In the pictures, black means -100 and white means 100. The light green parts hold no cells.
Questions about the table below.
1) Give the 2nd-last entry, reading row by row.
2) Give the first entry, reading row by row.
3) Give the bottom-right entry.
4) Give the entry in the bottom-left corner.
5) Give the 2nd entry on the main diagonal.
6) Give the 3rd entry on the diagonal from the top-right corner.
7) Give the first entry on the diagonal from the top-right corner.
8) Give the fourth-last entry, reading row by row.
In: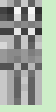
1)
-23
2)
57
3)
44
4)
57
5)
-62
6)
-36
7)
44
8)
-12

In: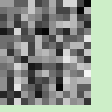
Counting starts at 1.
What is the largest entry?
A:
92
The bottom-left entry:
11
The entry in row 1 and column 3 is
-26
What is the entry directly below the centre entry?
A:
22
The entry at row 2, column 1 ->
-13
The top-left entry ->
22
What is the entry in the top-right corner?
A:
-95
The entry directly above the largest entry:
44
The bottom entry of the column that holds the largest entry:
-59
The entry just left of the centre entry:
33
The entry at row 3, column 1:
-47
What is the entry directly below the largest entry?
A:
44
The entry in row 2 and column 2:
-1
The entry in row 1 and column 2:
22
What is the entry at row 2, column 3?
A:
-1
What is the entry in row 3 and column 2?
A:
-1

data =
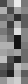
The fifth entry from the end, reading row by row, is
-28
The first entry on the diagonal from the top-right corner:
-6
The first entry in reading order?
-41
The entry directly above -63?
28
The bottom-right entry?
-6
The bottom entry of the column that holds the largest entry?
62
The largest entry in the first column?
50
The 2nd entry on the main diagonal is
-41
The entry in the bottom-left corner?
17

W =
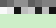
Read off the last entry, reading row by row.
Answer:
-85
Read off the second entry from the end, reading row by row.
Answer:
48
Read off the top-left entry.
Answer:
-26
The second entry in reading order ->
-13

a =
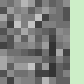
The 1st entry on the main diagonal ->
0
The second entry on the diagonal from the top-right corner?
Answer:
-12
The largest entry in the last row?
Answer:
42
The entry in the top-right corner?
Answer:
10
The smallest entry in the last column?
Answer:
-48
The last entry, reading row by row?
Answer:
-24
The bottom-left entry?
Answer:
0
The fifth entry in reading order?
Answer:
22
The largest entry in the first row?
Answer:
42
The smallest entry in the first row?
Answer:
-36
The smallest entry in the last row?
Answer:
-48
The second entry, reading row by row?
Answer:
-12
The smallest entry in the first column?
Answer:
-48
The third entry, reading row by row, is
10
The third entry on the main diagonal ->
22

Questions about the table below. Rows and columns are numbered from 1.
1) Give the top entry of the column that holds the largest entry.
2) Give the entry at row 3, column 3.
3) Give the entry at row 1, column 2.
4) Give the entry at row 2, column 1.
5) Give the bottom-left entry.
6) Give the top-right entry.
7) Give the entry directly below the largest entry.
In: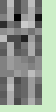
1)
-9
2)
-99
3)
48
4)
-19
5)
-19
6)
-29
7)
11
